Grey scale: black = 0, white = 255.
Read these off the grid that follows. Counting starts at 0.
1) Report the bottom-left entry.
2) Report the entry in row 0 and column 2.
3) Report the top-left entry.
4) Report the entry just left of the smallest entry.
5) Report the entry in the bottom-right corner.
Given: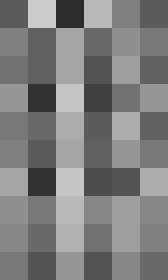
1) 120
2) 44
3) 91
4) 203
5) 105

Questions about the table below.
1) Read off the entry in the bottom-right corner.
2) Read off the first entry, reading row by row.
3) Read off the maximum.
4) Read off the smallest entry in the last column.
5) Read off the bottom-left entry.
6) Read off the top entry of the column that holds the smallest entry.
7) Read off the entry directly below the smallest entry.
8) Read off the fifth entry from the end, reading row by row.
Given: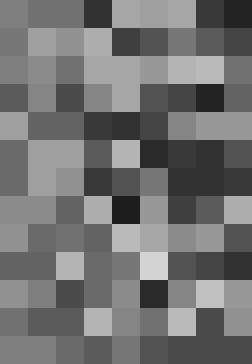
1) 75
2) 126
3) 211
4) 35
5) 126
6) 166
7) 186
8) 119

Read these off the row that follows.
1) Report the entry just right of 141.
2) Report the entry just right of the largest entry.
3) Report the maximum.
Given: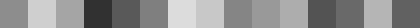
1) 207
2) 200
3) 220

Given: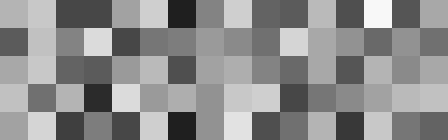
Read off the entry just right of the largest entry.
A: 85
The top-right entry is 168
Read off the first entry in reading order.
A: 180
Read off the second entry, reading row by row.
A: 200
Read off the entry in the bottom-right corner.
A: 99
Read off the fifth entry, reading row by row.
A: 162
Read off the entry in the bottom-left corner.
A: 162
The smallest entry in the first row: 31
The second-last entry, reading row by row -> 118
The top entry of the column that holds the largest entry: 248
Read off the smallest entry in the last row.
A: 31
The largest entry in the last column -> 193
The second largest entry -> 226
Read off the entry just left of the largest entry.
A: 79
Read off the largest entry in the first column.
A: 193
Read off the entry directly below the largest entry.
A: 105
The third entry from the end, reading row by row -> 200
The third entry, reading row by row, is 71
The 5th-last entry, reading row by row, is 180
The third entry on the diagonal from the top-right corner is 180
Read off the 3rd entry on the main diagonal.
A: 99

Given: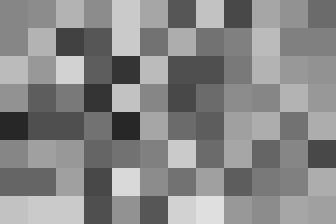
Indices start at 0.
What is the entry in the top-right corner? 107
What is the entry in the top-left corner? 134
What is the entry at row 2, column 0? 187
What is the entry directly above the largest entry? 160
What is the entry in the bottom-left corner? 194
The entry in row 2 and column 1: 152
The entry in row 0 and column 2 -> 179
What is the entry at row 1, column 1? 179
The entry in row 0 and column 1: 140
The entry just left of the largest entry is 210
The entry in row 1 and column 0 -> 134
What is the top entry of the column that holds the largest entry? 194
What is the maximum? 223
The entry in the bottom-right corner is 160
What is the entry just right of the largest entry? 152
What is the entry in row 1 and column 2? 65
